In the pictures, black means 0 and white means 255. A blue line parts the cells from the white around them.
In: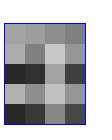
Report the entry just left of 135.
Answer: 56
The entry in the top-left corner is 163
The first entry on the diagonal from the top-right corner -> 128
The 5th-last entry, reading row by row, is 150
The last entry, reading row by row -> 70
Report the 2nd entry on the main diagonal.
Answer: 128

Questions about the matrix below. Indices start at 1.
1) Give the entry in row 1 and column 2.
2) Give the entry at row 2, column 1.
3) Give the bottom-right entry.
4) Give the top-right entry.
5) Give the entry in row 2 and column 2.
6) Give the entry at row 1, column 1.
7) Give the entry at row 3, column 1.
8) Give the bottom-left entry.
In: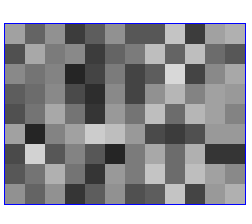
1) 100
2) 80
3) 176
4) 176
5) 168
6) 161
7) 137
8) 145

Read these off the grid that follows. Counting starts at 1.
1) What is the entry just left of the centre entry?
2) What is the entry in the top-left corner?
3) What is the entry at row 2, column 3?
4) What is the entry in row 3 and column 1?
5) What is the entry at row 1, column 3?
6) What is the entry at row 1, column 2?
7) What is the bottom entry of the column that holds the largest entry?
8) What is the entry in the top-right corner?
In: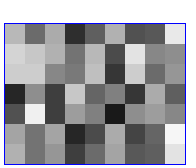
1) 199
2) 184
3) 177
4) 205
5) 171
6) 107
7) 227
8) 233
